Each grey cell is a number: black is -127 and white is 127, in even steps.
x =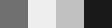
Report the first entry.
-14
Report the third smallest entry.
64
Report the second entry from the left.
110

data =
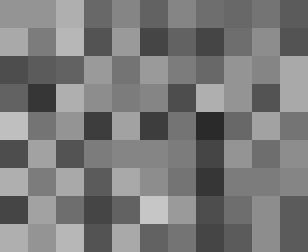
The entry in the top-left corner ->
20
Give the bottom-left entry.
47
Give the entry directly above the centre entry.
5
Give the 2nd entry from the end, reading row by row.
13
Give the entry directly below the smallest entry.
-58
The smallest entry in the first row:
-36
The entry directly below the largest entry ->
-29
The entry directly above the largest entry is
13
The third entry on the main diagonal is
-29
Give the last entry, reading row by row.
-36
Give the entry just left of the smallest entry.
-11
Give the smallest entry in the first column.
-58
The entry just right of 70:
26
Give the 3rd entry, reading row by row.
47
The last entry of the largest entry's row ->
-36
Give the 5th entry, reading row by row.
5
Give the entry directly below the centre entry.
5
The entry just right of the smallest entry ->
-23
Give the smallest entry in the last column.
-44
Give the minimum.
-85
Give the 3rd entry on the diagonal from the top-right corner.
20
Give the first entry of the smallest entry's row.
63
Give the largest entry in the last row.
55
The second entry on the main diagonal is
-3
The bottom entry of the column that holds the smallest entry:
-58
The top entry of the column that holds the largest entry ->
-29

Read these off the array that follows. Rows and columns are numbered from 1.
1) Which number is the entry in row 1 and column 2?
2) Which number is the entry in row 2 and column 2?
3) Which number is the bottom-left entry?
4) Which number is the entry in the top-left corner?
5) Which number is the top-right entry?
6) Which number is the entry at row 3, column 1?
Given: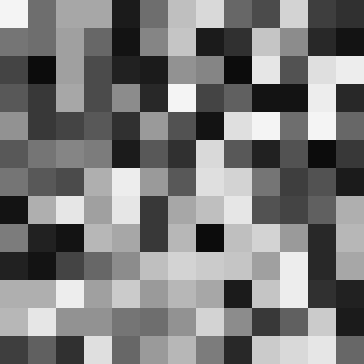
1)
-17
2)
-17
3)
-65
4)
116
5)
-79
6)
-59

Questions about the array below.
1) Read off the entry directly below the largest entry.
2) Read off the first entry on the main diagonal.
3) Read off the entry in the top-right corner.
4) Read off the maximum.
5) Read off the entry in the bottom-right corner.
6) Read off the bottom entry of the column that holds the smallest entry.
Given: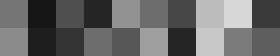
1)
-4
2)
-10
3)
-69
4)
87
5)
-33
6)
-97
